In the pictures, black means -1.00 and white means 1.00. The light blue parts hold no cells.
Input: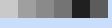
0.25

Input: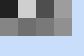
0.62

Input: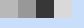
0.19

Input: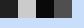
0.59

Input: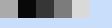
-0.94

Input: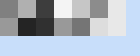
0.38

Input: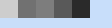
-0.11

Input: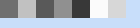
0.51
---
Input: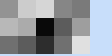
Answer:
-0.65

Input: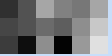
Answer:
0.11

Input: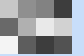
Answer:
-0.52

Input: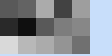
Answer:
0.34

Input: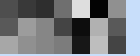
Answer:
0.05

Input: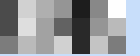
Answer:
0.27

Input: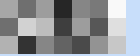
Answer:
0.05
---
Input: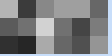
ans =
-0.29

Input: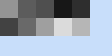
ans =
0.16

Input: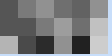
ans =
-0.33

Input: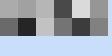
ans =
0.34

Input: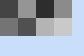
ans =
-0.47

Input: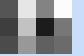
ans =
-0.51

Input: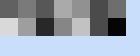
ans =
-0.24
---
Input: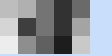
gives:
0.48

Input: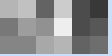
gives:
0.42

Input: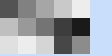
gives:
-0.35

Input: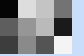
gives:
-0.96

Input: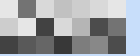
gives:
0.80

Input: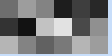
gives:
-0.14

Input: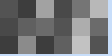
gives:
-0.35
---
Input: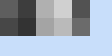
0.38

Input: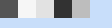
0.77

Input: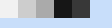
0.33

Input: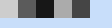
-0.82

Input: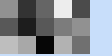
-0.21

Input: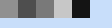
-0.05

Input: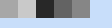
-0.69

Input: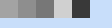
-0.07

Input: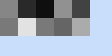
-0.88
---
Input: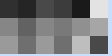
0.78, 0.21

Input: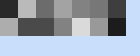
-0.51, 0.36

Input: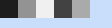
0.33, -0.77

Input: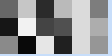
-0.02, 0.08

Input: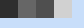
0.64, -0.64

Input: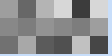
0.69, -0.11

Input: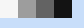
-0.85, 0.93

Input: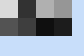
0.18, -0.35

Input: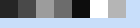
0.42, -0.71

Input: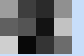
0.13, 0.62
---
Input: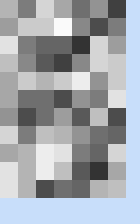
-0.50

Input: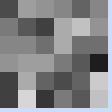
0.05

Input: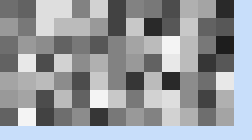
-0.68

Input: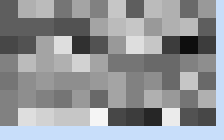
0.20

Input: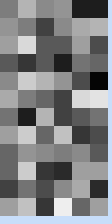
-0.77
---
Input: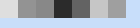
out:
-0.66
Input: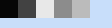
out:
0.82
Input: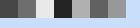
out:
-0.72
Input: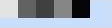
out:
-0.50
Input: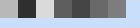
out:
-0.26
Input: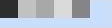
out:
0.32
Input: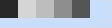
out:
0.48
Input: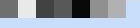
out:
-0.31
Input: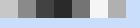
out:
-0.67
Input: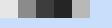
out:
-0.52
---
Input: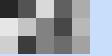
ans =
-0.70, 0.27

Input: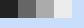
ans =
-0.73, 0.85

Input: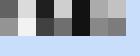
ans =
-0.23, -0.03

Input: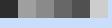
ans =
-0.65, 0.61

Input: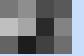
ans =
-0.06, -0.14

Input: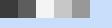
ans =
-0.54, 0.19

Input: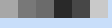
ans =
0.31, 0.58

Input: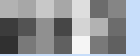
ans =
0.40, -0.25

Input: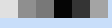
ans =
0.76, 0.29
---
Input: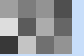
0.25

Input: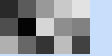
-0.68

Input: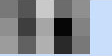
-0.06

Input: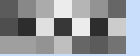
-0.29

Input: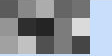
-0.29

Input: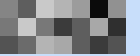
0.04

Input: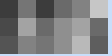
-0.53
